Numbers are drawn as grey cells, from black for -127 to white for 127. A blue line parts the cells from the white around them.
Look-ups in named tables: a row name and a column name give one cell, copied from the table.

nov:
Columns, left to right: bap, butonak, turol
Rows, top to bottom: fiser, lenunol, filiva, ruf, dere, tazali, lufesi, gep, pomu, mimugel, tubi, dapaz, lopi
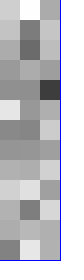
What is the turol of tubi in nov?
87
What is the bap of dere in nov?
16
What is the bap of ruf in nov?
26
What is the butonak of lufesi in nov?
6
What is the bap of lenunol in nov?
67
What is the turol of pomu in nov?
81
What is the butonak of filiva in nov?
-20
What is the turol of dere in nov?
-66

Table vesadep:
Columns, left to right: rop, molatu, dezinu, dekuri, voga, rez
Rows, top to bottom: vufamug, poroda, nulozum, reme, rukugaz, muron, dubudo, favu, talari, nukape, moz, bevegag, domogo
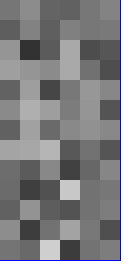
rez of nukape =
-8
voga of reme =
-14
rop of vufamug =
-9
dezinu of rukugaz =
-57
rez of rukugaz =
7
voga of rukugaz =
23

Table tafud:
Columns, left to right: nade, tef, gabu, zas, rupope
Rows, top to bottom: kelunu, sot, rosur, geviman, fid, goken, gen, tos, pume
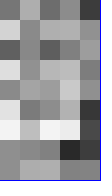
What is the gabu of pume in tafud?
47
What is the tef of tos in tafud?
9
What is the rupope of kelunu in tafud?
-67
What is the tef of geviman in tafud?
17
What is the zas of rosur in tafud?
0
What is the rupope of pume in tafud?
3
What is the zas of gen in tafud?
108
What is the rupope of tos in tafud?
-66
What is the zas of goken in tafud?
50
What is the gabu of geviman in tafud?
55
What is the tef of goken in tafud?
-4
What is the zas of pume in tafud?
2
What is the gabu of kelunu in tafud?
-18
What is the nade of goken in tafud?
98
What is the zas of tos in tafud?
-86
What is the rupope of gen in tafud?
-54
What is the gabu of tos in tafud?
1
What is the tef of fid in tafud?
36

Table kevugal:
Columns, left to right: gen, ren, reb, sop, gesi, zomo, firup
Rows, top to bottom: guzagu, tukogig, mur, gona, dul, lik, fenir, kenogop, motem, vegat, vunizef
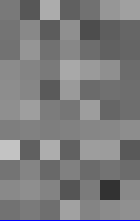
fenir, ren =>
1
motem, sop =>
0
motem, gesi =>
-20
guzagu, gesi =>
-14
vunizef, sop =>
33
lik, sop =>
-9
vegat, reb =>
3
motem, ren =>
4
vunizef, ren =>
-5
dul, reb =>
-37
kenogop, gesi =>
29
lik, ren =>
30
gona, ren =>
4
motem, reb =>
-22
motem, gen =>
-11
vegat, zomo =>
-77
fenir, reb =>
-1

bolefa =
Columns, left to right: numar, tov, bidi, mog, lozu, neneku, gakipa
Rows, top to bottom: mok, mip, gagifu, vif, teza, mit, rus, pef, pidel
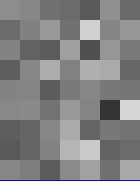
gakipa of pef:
-20
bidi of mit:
-13
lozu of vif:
48
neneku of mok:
16
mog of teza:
-5
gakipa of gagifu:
-6
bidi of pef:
2
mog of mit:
25
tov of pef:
-26

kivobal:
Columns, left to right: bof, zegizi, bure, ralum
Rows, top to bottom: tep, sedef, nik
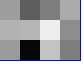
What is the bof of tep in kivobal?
30
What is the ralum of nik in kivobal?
-1
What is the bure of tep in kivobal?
-2
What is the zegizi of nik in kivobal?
-120
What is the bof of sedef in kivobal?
50
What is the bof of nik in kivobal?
28
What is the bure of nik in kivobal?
67
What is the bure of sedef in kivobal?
110

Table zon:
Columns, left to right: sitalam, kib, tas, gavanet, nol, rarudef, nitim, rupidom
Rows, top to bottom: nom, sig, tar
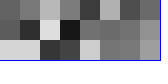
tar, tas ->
-73
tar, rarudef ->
-10
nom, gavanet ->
-3
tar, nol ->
77
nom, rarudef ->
49
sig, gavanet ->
-104
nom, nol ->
-67
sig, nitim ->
-13
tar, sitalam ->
85
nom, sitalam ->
-28
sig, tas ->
94

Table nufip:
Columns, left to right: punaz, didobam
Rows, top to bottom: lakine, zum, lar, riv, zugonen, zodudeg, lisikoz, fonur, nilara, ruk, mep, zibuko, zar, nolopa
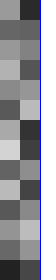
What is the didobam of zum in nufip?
-29
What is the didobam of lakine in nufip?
-85
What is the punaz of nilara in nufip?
-28
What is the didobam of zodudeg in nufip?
58
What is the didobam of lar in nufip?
2
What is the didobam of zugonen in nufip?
22
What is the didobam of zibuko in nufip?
60
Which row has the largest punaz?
fonur

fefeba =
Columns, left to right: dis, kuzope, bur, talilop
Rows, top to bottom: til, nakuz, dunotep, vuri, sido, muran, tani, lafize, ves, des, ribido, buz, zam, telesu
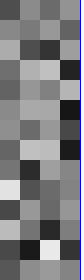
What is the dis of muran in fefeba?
10
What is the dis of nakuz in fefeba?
8
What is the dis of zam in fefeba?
-54
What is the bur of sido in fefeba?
1
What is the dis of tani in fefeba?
15
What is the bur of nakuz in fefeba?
24
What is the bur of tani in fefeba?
24
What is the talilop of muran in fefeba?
-105
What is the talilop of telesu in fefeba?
4
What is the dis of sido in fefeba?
-28
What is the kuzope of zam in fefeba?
-101
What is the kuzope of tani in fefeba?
-20
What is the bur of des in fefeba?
-20
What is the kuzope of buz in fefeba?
-11
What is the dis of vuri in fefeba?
-16

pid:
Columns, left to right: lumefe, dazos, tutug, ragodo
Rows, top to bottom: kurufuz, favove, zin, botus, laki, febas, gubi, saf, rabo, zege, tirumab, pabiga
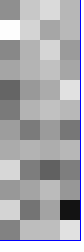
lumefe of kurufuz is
15
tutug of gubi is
27
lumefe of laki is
-26
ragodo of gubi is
-8
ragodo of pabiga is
97
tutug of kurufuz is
90
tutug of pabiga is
62
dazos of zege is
36
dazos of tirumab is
-11
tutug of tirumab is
35
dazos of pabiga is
61
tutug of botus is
65
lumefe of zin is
8
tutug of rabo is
-30
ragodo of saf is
55

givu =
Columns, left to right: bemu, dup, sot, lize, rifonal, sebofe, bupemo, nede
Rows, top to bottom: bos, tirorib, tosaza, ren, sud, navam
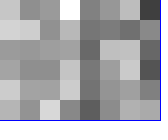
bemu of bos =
70
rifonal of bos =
1
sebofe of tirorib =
-3
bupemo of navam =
49
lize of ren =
68
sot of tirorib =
17
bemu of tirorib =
83
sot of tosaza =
30
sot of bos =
26
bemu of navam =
53
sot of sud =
34
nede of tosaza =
-24
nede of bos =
-64

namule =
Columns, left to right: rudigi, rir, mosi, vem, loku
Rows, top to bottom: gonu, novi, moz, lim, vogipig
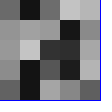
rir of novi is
33
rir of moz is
68
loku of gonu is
54
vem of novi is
-105
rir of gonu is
-108
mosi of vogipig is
37
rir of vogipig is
-107
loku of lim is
52
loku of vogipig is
-32
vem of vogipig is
7
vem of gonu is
67
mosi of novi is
26
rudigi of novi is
20
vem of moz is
-81
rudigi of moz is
24
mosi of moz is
-77
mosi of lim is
-41
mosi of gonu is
-18
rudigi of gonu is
-21
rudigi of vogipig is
-29
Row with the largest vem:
gonu

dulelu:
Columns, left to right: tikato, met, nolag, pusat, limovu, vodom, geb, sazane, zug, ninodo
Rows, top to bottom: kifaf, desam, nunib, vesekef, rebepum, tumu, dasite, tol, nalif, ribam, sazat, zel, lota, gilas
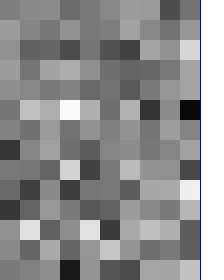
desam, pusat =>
18
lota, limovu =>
22
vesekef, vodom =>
-15
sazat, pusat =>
-6
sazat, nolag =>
24
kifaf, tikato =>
-1
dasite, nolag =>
26
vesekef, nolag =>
33
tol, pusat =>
-17
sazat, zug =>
-4
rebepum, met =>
7

